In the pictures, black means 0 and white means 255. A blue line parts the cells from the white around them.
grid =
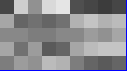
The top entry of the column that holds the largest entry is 229
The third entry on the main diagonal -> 125
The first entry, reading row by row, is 70
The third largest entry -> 206
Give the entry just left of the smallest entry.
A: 70
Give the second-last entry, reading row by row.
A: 90
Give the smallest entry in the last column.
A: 70
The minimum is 60
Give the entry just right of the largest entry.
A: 79
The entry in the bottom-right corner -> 101
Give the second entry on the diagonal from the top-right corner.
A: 178
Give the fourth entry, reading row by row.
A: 217
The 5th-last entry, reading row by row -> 178

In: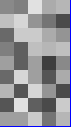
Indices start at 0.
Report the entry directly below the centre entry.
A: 159
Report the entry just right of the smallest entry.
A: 137
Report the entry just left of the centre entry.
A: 95
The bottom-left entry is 159
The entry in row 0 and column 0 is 137
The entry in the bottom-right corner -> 182
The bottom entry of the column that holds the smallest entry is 116
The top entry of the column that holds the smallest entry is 171
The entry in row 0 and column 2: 225
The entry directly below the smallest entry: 85
